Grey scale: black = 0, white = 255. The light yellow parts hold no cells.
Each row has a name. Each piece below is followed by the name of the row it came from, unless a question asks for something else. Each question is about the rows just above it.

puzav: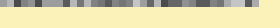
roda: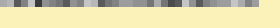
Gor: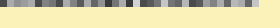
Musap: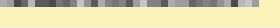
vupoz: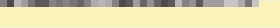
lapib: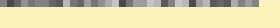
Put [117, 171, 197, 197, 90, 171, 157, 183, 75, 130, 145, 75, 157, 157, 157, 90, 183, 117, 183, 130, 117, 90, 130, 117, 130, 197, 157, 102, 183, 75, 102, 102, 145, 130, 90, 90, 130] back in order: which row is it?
puzav
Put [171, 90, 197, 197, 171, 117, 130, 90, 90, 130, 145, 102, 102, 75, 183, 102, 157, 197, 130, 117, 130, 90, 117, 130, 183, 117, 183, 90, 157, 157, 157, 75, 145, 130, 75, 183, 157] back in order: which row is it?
puzav
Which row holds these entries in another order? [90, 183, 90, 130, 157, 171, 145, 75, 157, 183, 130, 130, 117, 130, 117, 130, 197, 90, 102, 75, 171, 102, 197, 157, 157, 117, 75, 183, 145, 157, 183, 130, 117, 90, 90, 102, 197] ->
puzav
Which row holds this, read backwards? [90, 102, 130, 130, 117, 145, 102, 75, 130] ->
lapib
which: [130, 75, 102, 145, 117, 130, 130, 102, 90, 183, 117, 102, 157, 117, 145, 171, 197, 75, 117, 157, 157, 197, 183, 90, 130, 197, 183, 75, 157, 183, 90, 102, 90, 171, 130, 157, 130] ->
lapib
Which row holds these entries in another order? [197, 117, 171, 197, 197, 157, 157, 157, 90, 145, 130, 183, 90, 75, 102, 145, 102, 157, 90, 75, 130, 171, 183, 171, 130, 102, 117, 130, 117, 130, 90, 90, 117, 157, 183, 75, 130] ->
vupoz

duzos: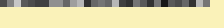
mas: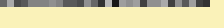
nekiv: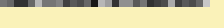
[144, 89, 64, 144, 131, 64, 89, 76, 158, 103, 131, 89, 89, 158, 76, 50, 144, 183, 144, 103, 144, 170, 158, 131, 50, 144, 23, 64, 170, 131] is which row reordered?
mas
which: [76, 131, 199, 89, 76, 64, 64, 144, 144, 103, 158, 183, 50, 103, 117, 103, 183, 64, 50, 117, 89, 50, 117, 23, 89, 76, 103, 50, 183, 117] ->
duzos
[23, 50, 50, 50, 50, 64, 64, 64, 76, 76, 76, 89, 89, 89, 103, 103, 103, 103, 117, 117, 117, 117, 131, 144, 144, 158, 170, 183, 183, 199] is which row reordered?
nekiv
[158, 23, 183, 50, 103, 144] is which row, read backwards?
mas
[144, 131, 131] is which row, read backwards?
mas

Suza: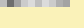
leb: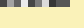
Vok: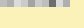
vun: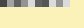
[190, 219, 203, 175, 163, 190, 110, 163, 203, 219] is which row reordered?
Suza
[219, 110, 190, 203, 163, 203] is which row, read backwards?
Vok
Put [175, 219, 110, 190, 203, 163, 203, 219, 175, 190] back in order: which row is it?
Vok

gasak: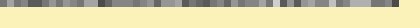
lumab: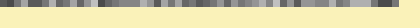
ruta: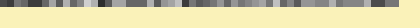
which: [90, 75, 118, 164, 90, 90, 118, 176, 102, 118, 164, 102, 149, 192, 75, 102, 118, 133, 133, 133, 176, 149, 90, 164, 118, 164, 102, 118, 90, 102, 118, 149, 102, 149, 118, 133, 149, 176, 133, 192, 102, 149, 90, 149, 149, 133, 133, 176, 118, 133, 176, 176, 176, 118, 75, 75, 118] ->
lumab
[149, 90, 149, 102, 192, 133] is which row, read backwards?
lumab

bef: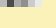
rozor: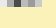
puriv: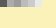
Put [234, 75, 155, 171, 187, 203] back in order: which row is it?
rozor
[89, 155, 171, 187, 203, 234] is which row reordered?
puriv
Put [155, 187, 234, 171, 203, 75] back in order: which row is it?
rozor
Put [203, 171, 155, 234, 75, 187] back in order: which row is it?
rozor

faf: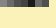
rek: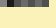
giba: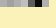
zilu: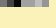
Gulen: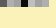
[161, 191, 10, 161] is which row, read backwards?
Gulen
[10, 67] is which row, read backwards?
zilu
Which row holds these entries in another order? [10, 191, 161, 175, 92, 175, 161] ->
Gulen
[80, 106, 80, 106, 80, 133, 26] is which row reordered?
rek

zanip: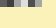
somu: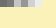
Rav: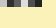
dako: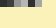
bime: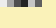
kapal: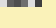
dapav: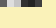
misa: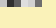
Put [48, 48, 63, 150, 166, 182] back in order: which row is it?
dako
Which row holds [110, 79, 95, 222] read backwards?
kapal
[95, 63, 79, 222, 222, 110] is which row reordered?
kapal
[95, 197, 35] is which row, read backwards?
bime
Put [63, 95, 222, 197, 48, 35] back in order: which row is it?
dapav
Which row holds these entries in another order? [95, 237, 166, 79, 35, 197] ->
bime
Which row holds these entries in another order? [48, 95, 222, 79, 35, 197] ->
Rav

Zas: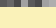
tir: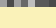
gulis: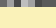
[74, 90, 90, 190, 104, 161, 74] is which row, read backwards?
tir
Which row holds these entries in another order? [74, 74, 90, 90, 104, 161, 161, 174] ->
Zas
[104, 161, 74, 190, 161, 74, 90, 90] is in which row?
gulis
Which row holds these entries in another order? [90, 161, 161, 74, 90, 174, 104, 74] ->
Zas
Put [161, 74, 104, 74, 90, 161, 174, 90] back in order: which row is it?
Zas
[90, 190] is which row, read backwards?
tir
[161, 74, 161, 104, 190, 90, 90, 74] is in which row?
tir

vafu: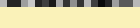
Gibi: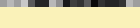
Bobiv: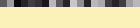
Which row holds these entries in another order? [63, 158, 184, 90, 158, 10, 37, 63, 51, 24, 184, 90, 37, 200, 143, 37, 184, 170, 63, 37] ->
Bobiv
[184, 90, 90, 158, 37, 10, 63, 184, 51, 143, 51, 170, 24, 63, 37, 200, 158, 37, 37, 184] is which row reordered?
vafu
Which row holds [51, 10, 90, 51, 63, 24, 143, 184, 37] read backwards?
Gibi
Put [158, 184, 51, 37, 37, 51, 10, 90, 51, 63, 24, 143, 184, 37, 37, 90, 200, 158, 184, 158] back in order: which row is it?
Gibi
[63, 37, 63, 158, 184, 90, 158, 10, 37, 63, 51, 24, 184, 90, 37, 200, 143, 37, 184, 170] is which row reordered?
Bobiv
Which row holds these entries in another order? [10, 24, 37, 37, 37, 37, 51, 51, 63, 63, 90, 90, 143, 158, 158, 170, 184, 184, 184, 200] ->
vafu

